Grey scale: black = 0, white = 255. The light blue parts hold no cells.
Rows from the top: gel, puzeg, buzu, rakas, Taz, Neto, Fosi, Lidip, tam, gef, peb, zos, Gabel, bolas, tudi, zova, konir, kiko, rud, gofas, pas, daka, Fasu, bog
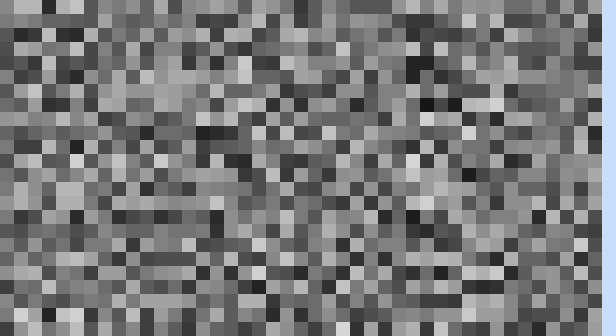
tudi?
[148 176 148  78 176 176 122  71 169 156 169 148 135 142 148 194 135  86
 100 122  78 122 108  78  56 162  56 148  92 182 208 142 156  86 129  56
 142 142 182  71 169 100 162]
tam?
[148 156 129 135 182 135 162  63  78 142 129  78  92 122 194 148 182  92
  63 162  92 156 108 100 100 115 108  63 169 115 208 156 169  56 108  43
 162 169 135 108 115  78 176]
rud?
[100 148 100 122 176 188 162 100  56 142  71  78  78  78 156 100 182  78
  63 135 194 135  92 176 129  49 129  49 135 176 162 182 176 122  86  43
 176 100 100  78 162  49 100]

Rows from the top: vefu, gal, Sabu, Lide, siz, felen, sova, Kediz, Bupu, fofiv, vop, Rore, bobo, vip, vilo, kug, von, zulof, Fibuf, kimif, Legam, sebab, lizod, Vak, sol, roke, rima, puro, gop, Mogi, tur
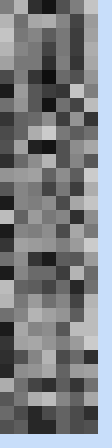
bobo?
[148 155 161  99 141  93 203]
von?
[ 27 133 126 141  75 167 120]
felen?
[ 75 126  53  14 106  81 148]
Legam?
[188  99  93  68 106  39 112]
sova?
[ 27 155  87  61  53 196 126]
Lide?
[180 133 120  68 120  61 173]

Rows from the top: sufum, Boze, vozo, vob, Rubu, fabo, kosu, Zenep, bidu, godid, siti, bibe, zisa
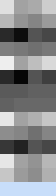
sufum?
[223 162 170 205]
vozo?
[41 13 84 71]
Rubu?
[238 162 190 217]
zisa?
[198 155 141 176]

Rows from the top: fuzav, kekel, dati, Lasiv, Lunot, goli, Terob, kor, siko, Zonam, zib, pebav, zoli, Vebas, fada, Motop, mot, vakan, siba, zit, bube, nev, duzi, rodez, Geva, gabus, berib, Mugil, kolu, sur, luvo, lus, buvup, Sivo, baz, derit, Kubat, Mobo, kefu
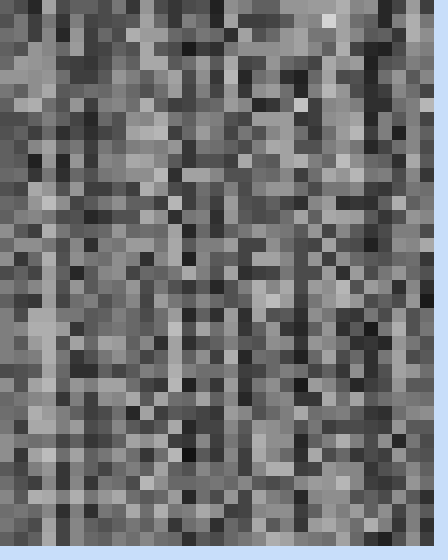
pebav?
[ 96  89  33 149  39 149  54 134 126 168 162 134  89  54  81  81  62 168
  96  89 162 174 126 104 188 142 104  96  47 168  89]
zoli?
[104 110  54 118  47 104  81 118 126 142 142 182  47 162 162 134  81  81
 110 104 134  62 110 168 149 182 118 126  75 134  54]
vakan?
[104 142 142 118  75 134  47 126 118 155 155 118 168  89 126 126 155  68
  68 142 104  75  68 162  81  75  33  68 142 134 168]
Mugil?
[142  81 162 182  96 149 126 162 162 110  68  54 182  33 104  54 155  54
 118 142  89  26 155 134  89  39  62  75 149  89  89]

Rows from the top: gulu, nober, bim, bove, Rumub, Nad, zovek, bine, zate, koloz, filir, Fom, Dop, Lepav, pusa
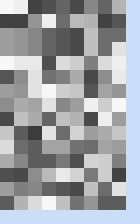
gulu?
[247 239  66  79 100  73 135 100 179]
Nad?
[ 85 141 226 114 127 171  73 141 233]
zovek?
[157 149 226 247 205 198  85 163 149]
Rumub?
[247 233 233  79 219 205 127 219 239]
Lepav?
[157 127 135 100  85  73 192 108 226]

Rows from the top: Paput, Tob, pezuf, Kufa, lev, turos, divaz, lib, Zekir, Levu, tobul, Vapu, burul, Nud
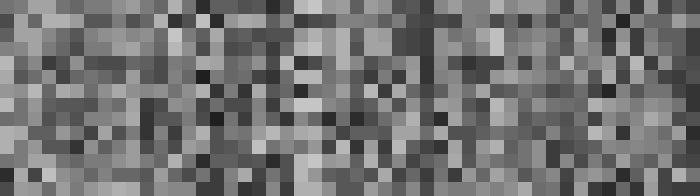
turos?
[169  87 109 143  68 103 115 103  87 156  87  75 129 103  31 123 103 109
  68  52 109 183 183 115 129  87  60 123  60 156  52 129 135  75  68 150
 163 143 135 115 103 150  87 169  68 156 109  68  60  81]
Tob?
[ 75 163 103 176 176 156  87  87 123  81 103 176  52  81 191  44 150 169
 163  95 135  60  75  81 129 129 123  95 123  75  68  75  68 129 123  75
 103  60 115  75 109  95 109 135  37 129 103 103 156 123]
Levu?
[176 169  95  95 150 115  68 163  81 123  52 129  60 135 176  81 123 115
 156 183 143 169 176 123  68  95  95  87 163 163 109 169  81  81  95 115
 103  95  81 129  87  95 183 156  52 143 129 109 156  44]
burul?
[ 44 169  68 191 143 129 103 129 103 103  87 156 103  75 115  60 129 169
  68 115  81 183 150  95  87 103  81 169  68 103  60 115  60 150 103 163
 135  87 115 135  68 135 150 129  44  95 163  68 176 115]
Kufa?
[129 135 163 123 103  75 123 123 156 163 129 103 183 143  75 150  75  81
 103  60 103 176 191 150 176  81 163 163  75  68  60 143 150 115 135 191
 123 135 150 109  87 143 129  60 163  60 135 109  95  60]
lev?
[183 103 135  60  81 143  81  75  75 103  95  75 123 115 169 163 103 115
 143  75 183  52  75 109 176 135  81 103 123 150  52 135  81  52  68  68
 129  68 129  95 176 115 135 156  81 183  60 143  81  75]

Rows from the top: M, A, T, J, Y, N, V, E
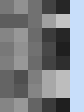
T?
[133 152 107  59  38]
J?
[120 145 113  72  31]

